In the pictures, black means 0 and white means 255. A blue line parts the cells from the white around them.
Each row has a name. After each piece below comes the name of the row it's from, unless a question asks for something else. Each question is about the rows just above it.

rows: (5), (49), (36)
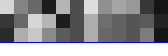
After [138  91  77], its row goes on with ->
[173 104  97  85 125  21]
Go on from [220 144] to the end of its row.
[165 152  55  21]
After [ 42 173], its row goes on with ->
[199 138  91  77 173 104  97  85 125  21]
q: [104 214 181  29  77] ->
(49)
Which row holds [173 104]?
(36)
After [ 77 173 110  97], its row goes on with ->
[85 91 36]
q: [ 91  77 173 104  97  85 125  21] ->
(36)

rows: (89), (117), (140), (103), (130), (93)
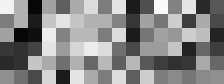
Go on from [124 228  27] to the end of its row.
[ 79 249 130 228  41  87]
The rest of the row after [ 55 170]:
[103]
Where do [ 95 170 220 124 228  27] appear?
(89)

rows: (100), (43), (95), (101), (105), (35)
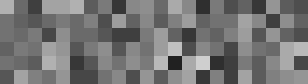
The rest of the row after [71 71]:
[114 136  78 149  92 142 163  55 128  63 163  92 128 142 149]
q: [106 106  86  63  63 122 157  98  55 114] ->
(95)
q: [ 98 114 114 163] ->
(43)
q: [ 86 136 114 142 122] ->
(105)
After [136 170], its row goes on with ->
[71]
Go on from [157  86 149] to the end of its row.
[98 78]
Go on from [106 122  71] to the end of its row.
[142 106 106  86  63  63 122 157  98  55 114  98 128 157  86 149  98  78]

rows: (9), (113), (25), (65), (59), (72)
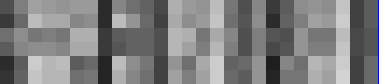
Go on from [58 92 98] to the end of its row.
[ 98  79 182 175 118 169 134  79 126  85  79 148 118 118 188  72  85]
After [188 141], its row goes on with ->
[118  65 148 111 169 204  98 105 148  30 134 111 182 169 204  65 105]

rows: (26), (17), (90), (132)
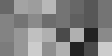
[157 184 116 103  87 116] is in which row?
(26)
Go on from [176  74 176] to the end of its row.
[ 34 138]
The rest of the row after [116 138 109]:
[116  95  87 116]
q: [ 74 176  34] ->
(90)

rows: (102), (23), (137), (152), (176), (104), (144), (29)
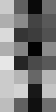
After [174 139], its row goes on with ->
[68 89]
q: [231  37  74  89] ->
(176)
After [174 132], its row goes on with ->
[  2 139]

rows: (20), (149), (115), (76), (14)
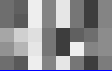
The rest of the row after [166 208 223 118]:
[ 61  96 110 140]
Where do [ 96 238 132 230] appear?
(20)
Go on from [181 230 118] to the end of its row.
[ 61 238 132 140]
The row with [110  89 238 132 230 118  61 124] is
(14)
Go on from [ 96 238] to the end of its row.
[132 230 118  61 132]
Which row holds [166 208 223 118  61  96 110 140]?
(115)

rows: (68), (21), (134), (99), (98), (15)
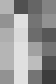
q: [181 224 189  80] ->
(98)
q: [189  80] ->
(98)

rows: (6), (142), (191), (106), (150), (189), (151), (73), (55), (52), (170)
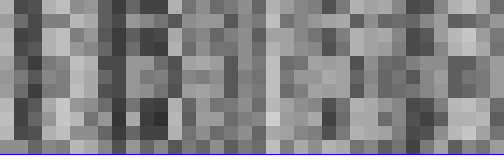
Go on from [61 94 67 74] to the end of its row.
[169 121 134 102 127 142  94 162 162 134 115  87 127 177 162 169 134  74
  87 156 183 198 156 121]
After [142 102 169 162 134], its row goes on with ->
[127  81 121 177 169 162 127  74  81 142 183 198 162 115]

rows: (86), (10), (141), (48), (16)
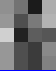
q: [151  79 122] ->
(10)
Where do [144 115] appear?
(86)
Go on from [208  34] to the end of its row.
[93 86]

